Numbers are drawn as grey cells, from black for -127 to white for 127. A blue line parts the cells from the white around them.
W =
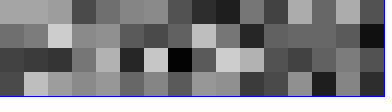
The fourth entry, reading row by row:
-53
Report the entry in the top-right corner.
-45
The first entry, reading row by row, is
37
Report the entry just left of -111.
-37
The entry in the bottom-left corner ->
-53
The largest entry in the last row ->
62
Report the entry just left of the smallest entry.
70
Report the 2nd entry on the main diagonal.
-3
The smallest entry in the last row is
-97
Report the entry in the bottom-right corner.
-82
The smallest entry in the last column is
-111
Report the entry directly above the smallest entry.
-31
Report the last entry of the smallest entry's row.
-45
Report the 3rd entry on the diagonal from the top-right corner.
-31
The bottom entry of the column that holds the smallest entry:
-37
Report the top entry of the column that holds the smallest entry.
-45

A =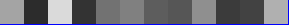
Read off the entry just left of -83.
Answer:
36
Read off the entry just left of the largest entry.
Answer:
-83

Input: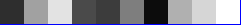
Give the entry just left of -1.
-67
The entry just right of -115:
48
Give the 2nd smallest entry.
-81

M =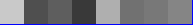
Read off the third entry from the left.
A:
-33
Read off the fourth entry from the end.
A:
47
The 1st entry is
73

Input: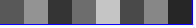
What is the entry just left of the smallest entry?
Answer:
6
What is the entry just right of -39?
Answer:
20
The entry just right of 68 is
-54

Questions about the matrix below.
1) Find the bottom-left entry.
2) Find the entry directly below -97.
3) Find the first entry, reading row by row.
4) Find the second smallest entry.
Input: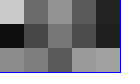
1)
12
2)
33
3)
74
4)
-97

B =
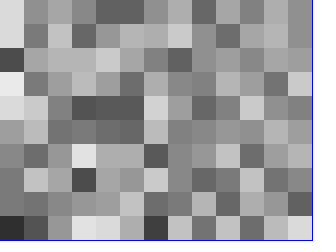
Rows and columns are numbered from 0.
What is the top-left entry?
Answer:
90
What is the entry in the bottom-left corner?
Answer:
-80
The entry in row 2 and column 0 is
-51
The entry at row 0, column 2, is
38
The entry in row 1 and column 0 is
90
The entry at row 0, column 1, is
16
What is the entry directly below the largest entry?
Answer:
90
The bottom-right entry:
90
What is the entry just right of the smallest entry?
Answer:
-44
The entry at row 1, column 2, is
66

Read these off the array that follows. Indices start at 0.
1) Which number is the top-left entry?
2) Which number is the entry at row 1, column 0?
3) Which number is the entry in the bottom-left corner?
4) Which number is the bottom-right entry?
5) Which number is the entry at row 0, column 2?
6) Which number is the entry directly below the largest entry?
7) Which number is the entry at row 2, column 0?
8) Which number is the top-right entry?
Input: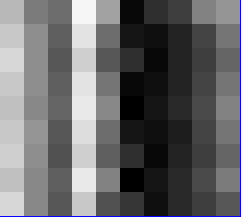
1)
56
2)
72
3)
87
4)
-40
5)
-18
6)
99
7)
87
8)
21

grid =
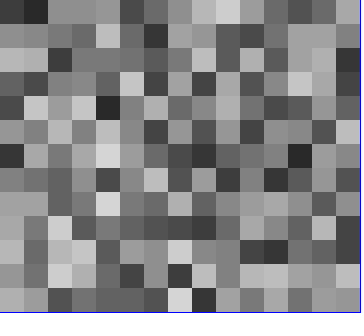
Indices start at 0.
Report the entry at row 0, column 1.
-86
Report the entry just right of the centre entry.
-73
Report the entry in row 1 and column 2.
-6
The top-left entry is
-66
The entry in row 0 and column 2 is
15
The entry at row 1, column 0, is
15
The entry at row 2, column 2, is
-66
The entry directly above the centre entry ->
22
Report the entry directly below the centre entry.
-45
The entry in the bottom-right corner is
22
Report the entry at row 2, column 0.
55
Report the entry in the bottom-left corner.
48
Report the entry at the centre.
-53
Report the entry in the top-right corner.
40

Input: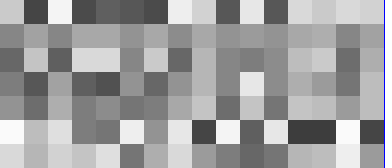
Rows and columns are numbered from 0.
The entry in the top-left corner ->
74
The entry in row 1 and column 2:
6
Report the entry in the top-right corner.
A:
82
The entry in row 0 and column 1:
-58
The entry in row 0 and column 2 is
116
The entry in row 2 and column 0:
-24
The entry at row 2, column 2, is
-32
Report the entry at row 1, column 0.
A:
6
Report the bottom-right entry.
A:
27
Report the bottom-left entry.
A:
89
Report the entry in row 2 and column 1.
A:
68

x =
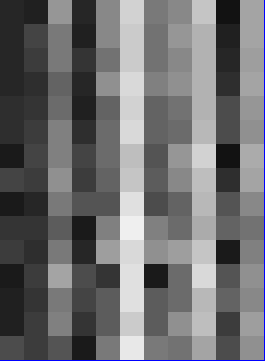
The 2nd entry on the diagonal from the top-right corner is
-95
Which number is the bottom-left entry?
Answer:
-51
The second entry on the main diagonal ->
-59
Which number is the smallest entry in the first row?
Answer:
-109
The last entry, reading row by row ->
16
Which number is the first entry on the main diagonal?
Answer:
-89
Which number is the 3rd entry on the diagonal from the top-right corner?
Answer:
50
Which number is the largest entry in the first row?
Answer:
82
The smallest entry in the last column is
-13
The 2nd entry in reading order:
-95
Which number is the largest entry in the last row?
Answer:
104
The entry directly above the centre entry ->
62
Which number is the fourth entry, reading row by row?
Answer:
-89
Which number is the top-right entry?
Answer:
36
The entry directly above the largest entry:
96
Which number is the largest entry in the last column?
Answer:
43
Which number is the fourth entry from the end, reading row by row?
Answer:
-13
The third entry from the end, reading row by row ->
36
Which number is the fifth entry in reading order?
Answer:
8
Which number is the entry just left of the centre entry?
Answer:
-28
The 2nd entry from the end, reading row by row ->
-51
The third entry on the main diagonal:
-6
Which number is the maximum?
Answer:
111
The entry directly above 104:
75
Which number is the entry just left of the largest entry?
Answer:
0

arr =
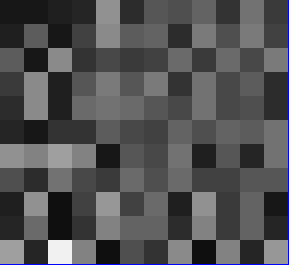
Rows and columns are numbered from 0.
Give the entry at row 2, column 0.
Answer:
-35
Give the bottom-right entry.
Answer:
23
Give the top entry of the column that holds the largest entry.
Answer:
-96
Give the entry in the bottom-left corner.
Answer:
31
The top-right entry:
-69
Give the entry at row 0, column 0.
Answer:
-104
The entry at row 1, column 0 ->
-96
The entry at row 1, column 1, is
-35
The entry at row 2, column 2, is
10
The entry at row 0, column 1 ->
-104
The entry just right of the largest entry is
2
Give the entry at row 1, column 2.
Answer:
-104
